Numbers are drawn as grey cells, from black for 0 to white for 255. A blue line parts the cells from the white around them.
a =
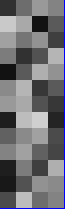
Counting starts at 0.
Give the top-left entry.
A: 49
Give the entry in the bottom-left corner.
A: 75
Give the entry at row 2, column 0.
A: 161
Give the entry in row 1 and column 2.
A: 18
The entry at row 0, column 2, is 153
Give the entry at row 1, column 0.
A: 201
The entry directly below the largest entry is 161
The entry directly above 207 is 82
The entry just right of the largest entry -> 36
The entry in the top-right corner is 131
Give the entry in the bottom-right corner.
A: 131

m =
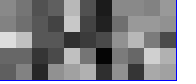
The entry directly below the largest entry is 103
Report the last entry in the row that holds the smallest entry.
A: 177
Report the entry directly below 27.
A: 33
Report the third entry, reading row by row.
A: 81
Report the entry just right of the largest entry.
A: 192
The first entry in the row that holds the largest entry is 221
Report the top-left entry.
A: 137
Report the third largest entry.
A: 200
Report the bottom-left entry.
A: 95
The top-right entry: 153
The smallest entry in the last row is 39
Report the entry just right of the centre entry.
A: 74
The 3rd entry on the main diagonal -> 87
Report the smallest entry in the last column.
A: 74
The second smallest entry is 27
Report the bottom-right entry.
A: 161

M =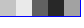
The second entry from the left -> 234
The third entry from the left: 97
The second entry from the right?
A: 40

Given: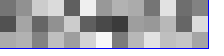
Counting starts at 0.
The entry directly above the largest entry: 73
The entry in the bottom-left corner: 171
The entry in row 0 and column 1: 145
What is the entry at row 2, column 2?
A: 130
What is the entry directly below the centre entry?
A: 247
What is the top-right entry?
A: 130
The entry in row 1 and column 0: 81
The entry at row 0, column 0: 117
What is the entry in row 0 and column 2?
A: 204
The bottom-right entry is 165

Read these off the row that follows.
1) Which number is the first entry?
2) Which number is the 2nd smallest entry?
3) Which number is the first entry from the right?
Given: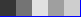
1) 54
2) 116
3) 206

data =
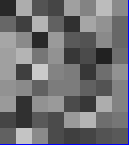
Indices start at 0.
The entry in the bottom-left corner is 97
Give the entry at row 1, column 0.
103
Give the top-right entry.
138
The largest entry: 202
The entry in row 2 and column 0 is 166
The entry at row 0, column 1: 173
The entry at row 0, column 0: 40
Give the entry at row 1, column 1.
63
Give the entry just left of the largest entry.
63
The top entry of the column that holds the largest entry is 83
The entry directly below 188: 146
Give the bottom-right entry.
89
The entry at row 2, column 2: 40
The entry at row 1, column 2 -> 180
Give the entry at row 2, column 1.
138
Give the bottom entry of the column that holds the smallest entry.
83
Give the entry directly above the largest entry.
118
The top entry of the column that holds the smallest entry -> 188

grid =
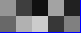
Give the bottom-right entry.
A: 128
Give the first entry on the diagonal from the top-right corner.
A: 33
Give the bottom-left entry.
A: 104

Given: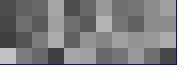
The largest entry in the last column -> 172
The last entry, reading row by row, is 71
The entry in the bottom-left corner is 194
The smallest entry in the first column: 63
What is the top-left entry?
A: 77
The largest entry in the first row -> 166
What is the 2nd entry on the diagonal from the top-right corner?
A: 140
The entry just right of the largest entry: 124
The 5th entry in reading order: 77
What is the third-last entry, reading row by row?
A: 153
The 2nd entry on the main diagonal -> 111
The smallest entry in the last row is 63
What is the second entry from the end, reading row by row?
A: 111

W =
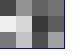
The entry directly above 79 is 57
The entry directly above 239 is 71
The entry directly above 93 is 114
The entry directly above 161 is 93

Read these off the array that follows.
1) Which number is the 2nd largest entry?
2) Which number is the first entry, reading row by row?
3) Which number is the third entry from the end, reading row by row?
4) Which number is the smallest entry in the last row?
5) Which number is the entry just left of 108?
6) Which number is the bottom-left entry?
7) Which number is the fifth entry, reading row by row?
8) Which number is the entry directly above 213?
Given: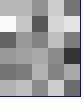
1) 228
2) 183
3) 139
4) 108
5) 205
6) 177
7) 116
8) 205
